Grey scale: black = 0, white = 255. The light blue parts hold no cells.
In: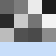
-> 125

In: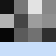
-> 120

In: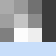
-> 153

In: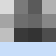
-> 122

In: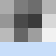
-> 124

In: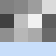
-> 135

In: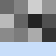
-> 131
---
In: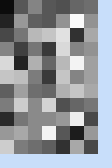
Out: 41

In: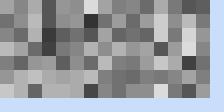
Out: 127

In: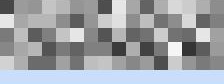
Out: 122

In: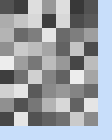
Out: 208

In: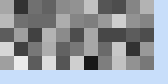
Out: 92

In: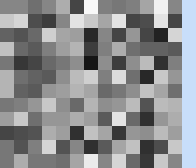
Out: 69
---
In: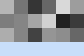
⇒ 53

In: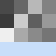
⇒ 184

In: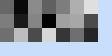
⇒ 139

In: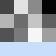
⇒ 138

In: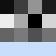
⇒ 148

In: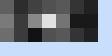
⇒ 65
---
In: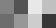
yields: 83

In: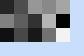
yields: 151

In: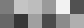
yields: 154

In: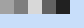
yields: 216

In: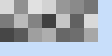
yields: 151

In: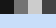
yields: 115

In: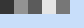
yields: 91
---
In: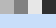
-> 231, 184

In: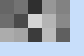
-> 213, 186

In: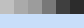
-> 192, 170

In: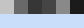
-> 196, 137

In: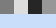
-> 221, 151

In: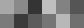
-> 191, 184

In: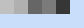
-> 192, 176

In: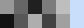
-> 190, 174

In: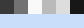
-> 249, 221

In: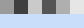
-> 230, 202
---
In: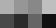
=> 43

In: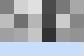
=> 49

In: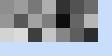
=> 134

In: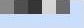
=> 53

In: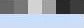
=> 160

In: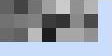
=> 167

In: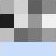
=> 107

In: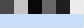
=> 102

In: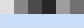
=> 38

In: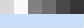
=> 108
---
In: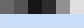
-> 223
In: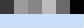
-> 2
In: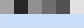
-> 226
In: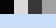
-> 161
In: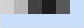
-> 88
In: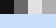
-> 175
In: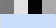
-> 170
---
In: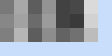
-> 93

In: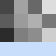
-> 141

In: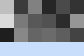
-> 101

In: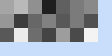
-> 109

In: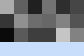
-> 62

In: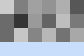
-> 133

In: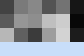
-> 59

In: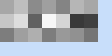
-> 175

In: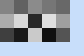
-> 202

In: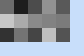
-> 69
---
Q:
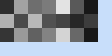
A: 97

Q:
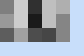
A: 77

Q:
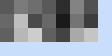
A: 205

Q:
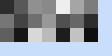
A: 216

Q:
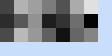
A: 152

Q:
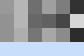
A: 118

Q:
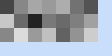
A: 154

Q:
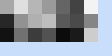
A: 60

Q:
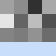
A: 146
